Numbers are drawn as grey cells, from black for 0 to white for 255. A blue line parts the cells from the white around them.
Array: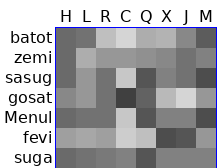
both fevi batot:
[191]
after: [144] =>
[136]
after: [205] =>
[191]
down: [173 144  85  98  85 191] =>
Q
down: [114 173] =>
L
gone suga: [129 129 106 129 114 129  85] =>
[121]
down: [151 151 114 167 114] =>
L

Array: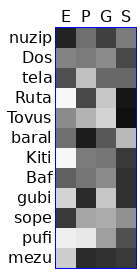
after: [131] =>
[123]
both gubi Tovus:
[211]
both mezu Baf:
[49]
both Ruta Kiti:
[247]
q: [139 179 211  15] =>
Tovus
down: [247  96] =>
E

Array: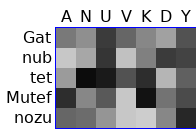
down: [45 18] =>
K
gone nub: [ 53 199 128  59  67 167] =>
[193]
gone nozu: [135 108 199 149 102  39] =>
[205]

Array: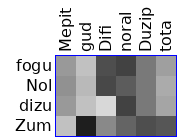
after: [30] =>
[137]
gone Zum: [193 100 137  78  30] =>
[86]
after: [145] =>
[185]
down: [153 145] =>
Mepit

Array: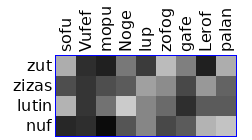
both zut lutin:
[46]
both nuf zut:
[46]
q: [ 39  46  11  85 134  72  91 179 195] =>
nuf
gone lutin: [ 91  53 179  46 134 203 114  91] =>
[106]
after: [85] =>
[134]
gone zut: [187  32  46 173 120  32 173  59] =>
[127]

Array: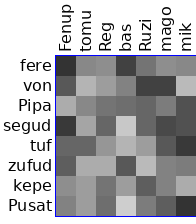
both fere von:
[65]
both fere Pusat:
[51]
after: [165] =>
[102]
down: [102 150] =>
Reg

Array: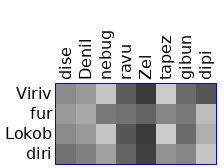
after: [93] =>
[59]
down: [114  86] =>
ravu
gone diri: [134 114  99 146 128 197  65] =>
[161]

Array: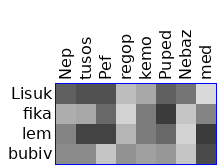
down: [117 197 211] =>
Nebaz
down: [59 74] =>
med

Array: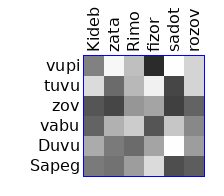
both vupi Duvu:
[254]
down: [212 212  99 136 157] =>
rozov
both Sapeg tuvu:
[219]
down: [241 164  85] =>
fizor
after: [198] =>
[136]
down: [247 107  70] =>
zata

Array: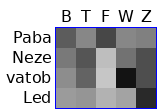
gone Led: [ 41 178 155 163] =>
[149]
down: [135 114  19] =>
W
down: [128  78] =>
Z
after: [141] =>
[99]
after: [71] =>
[135]
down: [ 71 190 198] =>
F

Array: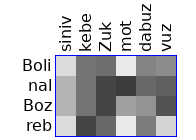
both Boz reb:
[69]
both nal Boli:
[117]
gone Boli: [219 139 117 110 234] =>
[131]
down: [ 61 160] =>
mot
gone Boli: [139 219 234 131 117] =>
[110]

